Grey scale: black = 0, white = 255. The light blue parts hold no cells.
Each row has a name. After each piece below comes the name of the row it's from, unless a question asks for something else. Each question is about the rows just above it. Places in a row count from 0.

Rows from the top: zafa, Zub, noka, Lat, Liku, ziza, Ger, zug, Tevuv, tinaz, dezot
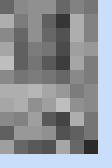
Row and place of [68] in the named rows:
Tevuv, 4
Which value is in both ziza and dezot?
[103]
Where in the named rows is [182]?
Ger, 2
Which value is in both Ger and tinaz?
[152]

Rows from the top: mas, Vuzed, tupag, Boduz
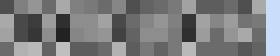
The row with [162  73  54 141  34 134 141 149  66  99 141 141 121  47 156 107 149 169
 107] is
tupag
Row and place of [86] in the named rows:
Boduz, 17
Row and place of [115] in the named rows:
Vuzed, 17

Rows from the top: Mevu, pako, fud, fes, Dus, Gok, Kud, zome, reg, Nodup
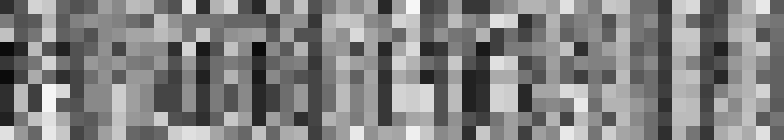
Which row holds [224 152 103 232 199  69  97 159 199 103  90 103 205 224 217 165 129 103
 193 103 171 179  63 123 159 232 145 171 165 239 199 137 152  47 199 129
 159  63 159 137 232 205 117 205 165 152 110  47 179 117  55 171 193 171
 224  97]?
Nodup
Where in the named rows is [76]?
reg, 13
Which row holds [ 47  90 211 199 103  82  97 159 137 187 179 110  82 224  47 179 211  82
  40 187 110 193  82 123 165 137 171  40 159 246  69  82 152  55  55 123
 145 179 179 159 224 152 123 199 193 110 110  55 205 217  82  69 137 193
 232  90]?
Mevu

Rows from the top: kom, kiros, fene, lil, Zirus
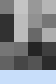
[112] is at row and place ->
lil, 1
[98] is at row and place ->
Zirus, 0
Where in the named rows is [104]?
fene, 2

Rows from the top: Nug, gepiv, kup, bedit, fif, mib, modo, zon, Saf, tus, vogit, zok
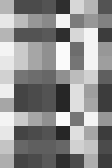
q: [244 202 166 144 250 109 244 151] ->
bedit
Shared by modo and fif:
[158]
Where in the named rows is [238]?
modo, 0

